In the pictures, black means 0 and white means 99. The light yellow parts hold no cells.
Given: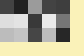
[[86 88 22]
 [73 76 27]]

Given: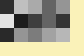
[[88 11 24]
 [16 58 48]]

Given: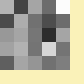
[[29 67 44]
 [59 64 46]]

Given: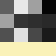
[[63 20 18]
 [31 87 28]]

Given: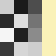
[[16 86 45]
 [95 12 54]]

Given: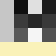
[[77 23 15]
 [77 34 95]]

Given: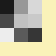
[[28 75 78]
 [92 35 21]]

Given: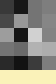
[[28 59 45]
 [61  8 81]]
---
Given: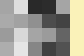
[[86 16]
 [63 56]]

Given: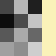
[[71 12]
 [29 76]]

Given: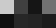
[[25  8]
 [15 14]]

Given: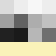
[[92 96]
 [38 67]]

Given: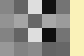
[[39 86]
 [64 40]]

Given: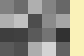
[[42 68]
 [75 30]]

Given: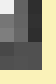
[[38 18]
 [39 19]]

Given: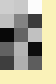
[[78 98]
 [51 23]]
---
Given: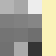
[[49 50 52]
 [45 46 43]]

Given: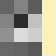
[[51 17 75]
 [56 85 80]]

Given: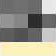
[[57 52 17]
 [36 32 38]]

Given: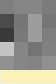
[[29 46 61]
 [22 47 61]]

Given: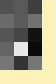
[[41 35 44]
 [33 27  7]]

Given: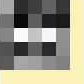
[[44  4 37]
 [52 97 76]]

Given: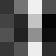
[[26 15 76]
 [32 13 56]]

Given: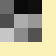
[[30 67 59]
 [77 54 32]]

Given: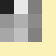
[[58 68 54]
 [65 74 50]]
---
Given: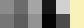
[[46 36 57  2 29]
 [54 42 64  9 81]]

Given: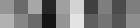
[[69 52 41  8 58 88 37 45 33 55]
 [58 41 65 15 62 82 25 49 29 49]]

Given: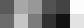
[[42 77 48 19  7 88]
 [35 65 59 32 26 98]]

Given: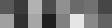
[[62 19 65 12 50 89 53 38]
 [34 23 69 30 56 41 44 27]]

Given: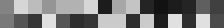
[[47 33 21 87 33 18 21 79 79 18 79 11 87 18 87 29]
 [51 83 73 58 69 69 83 11 65 76 14  7 11 14 37 25]]

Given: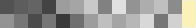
[[57 46 29 46 22 43 61 74 64 71 84 46 81]
 [32 36 39 26 61 64 78 50 87 57 67 74 54]]

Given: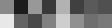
[[90 39 28 50 80 56 43 47]
 [53 11 59 22 69 25 35 31]]

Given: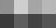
[[23 37 26 33]
 [56 80 64 71]]
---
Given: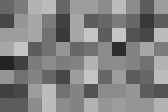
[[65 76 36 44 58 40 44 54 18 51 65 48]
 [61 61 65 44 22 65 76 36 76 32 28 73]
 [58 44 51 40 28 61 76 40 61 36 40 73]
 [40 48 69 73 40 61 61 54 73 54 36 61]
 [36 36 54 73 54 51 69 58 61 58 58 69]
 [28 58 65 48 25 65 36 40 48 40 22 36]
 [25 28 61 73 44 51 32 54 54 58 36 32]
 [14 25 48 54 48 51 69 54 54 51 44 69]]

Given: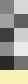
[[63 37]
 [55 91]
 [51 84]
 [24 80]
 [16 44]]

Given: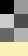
[[79 30]
 [40 69]
 [ 1 60]]

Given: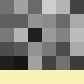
[[47 70 12 60 51 73]
 [44 63 41 80 70 26]
 [37 37 57 54 41 66]
 [30 34 57 47 30 66]
 [12  8 63 26 44 23]]

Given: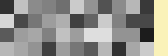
[[83 28 46 61 68 25 39 79 50 28 28]
 [71 65 57 25 61 46 35 71 19 65 79]
 [35 61 65 50 75 61 86 86 57 57 11]
 [19 75 54 50 43 79 57 32 54 71 22]]

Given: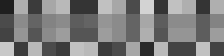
[[78 23 72 29 23 75 72 23 29 65 16 72 26 26 75 26]
 [29 54 39 51 54 36 39 58 54 39 65 36 54 54 36 51]
 [26 58 33 54 61 33 33 61 54 39 68 33 58 58 36 61]
 [12 68 23 65 72 20 20 75 65 29 82 20 75 68 20 68]]

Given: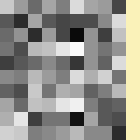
[[81 78 49 53 60 72 53 53 17]
 [78 60 41 64 49 85 64 60 27]
 [68 89 24 45 45  7 64 34 30]
 [64 41 75 72 89 93 49 34 38]
 [53 49 72 60 49 85 68 81 45]
 [45 30 72 75 89 97 57 45 57]
 [41 57 17 60 27  4 57 24 75]
 [38 30 78 45 68 64 38 49 72]
 [34 17 64 34 27 30 30 53 85]
 [24 34 41 53 41 21 57 38 85]]

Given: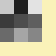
[[78 12 88]
 [41 64 52]
 [23 30 37]]

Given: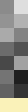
[[66 51]
 [57 69]
 [54 86]
 [45 12]
 [42 32]
 [38 20]
 [28 63]]
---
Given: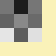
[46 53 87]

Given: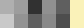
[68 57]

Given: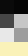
[ 4 77]

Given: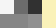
[95 52]

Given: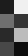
[11 20]

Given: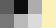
[36 72]

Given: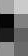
[64 50]

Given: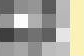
[37 98 44 73]

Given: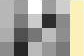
[71 48 46 59]
